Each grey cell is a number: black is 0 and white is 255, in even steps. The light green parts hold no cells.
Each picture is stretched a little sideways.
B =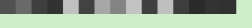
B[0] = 81
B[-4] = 62
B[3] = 50

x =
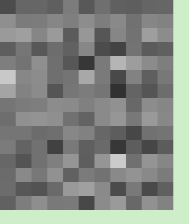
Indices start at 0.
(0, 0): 76
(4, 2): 143
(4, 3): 111
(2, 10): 140
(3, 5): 135
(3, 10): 96
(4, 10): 126
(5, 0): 200
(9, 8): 71
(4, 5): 55
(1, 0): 143
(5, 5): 168
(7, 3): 140
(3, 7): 67
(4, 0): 126
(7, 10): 134
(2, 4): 91
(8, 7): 150
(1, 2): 124
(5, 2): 140
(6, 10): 109
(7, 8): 104
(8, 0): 110
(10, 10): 92
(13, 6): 138
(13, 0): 108
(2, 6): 86
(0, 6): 111
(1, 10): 130
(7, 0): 117
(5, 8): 130
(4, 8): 157
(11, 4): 149
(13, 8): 121
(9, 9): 113
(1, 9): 134
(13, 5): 160

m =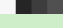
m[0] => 247
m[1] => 37

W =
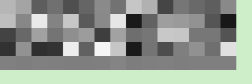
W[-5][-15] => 182
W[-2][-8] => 198
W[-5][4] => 79
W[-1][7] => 132
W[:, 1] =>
[164, 135, 104, 146, 126]
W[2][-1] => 83
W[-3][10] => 200
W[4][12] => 127
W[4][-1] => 127
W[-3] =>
[67, 104, 161, 116, 143, 156, 62, 162, 110, 118, 200, 198, 119, 119, 83]
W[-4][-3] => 146
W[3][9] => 116
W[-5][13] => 94
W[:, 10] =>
[69, 158, 200, 77, 128]
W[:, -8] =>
[114, 230, 162, 198, 132]
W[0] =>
[182, 164, 93, 112, 79, 101, 138, 114, 198, 177, 69, 118, 105, 94, 137]
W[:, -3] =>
[105, 146, 119, 145, 127]
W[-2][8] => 26

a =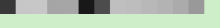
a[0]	56
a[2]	199
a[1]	198
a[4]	166

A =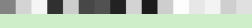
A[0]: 131
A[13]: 243
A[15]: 224
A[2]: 245
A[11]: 253
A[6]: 81

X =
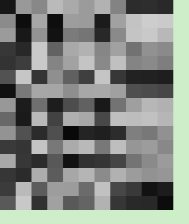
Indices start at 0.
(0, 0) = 23
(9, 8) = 127
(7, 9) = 183
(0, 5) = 155
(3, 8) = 114
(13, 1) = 186
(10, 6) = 120
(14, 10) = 12
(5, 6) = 197
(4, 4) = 162
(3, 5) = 178
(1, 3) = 14
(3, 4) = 169
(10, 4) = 171
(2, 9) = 201
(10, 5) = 185
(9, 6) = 31
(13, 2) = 92
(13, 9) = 18
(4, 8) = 132
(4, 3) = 132
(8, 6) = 72
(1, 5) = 155
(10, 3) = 120
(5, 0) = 82
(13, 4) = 156
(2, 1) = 24
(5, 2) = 52
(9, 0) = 147
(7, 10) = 177
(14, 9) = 40
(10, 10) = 136
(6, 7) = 160
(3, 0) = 55
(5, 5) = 63
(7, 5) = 97
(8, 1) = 26

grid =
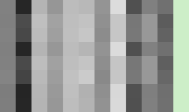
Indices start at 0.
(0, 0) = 129
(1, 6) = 144
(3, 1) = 38
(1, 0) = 128
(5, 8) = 120
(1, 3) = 162
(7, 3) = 151
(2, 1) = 72
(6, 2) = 181
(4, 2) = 189
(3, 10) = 112
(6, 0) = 125
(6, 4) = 191
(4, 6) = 142
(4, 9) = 152
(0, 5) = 184
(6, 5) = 177
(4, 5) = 196
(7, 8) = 80
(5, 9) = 152
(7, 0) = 126
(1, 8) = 119
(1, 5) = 194
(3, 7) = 219
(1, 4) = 190
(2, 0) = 130
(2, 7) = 198
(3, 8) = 80
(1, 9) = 152

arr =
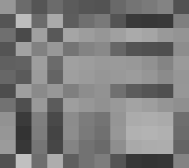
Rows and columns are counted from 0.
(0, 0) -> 151
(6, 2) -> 138
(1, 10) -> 57
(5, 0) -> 103
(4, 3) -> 107
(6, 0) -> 77
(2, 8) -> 170
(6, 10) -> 79
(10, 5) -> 114
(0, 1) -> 107
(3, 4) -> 116
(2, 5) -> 157
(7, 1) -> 79
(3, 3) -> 152
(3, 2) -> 129
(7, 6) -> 145
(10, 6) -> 106
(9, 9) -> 179
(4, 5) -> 157
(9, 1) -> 51
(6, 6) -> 146
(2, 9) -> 165
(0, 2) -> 85
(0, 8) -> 116
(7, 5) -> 151
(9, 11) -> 107
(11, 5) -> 114
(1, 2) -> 107
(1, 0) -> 85
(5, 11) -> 150
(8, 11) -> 110
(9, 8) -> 177
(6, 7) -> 112
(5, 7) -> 153
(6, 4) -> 127
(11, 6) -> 125
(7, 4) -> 158

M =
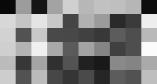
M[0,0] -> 8
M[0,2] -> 21
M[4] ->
[187, 55, 164, 48, 83, 33, 25, 137, 132, 170]
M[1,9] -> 238
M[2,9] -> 185
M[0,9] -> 13
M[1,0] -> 215
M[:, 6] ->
[193, 155, 56, 133, 25, 38]
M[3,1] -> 179
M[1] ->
[215, 196, 228, 200, 69, 177, 155, 42, 59, 238]
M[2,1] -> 82
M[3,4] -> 91
